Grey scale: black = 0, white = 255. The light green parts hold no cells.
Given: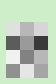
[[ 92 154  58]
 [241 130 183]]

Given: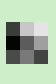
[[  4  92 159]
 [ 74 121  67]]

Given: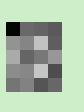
[[147 133 193]
 [170 101 120]]

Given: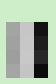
[[161 199  29]
 [158 200  39]]

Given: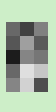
[[ 86 159  90]
 [ 28 133 118]]

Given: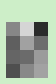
[[ 95 161 109]
 [101 107 155]]

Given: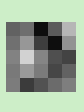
[[112 151  62]
 [130 210 133]]
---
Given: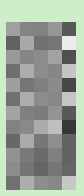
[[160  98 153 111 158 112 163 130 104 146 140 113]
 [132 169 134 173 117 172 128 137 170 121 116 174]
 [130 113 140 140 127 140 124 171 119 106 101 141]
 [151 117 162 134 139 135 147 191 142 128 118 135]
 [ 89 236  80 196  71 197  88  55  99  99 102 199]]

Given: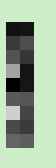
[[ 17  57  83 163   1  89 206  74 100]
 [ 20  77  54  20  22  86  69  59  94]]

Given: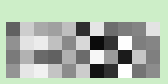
[[ 97 145 122 148]
 [205 227 178 230]
 [169 236 106 241]
 [160 192  97 196]
 [191 137 175 140]
 [ 47 216 107 204]
 [229  11 247  19]
 [109  51 154  48]
 [124 254  27 255]
 [132 126 198 116]
 [227 133 127 140]]

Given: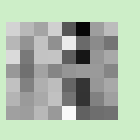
[[211 183 218 152 193 180 160]
 [184 147 121 112 129 154 157]
 [164 194 195 163 175 169 184]
 [208 144 196 133 189 193 153]
 [ 86 235  94 149 101 115 249]
 [  6 106  22 154  52  51  97]
 [158 139 150 154 151 129 110]
 [188 116 168 133 168 159 113]]

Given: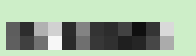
[[ 93  95]
 [ 45  64]
 [177 113]
 [209 247]
 [ 44  42]
 [131 111]
 [ 51  55]
 [ 44  48]
 [ 66  31]
 [ 15  37]
 [ 52  71]
 [217 171]]

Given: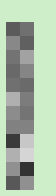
[[ 91 136 115 105 112 176 140 129  58 176 144  88]
 [112  96 162 133 106 124 116 130 199 213  51 144]]
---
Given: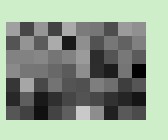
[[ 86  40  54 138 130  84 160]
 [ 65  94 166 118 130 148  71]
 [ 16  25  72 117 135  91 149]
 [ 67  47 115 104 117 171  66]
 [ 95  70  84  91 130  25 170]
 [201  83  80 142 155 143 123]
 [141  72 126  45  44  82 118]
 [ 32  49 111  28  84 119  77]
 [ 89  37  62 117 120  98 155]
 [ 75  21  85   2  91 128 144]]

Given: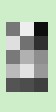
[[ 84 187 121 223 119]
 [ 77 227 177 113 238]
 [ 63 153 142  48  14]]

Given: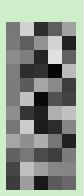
[[ 60  69  98 165 118 142 123 124 125 139 121 119]
 [157 191 120 143 203  53 193  91  45 126  94 209]
 [ 25 159  75 174  28  32  10 165  50  38 146  45]
 [ 91 134  61 118  44 175  81 137   4 225 211  94]
 [104 133 124  33 133 193  67  61 187  97  34 162]]

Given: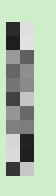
[[ 53 219 214 128 150  66 117 102 153  30  43]
 [198  31  34 125 104 197 137 142  96 226 222]]

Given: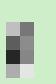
[[173  38  93 191]
 [229 134 140 119]]

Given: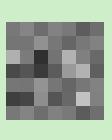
[[120  63 118  74 176 117 120]
 [132  70 117  85 123 117 133]
 [110 142 147  59  48 145 109]
 [129  85 118  92 115 119 130]
 [121 104 102 154 178 102 121]
 [ 92 194 119 178 128 120  93]
 [111 129 130  95 105 130 110]]

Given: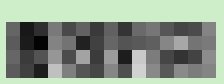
[[ 91 102  91 101]
 [ 64  59  27  24]
 [ 29  83   3  47]
 [192 150 131 121]
 [127  76 115  73]
 [ 85 163  33  98]
 [ 70  59  65  58]
 [134 155 102  97]
 [ 79  29  84  52]
 [209 201  89 106]
 [137 124  95 118]
 [ 88  70 134  86]
 [138  51 167  69]
 [124  67 116  75]
 [132 140 122 132]]
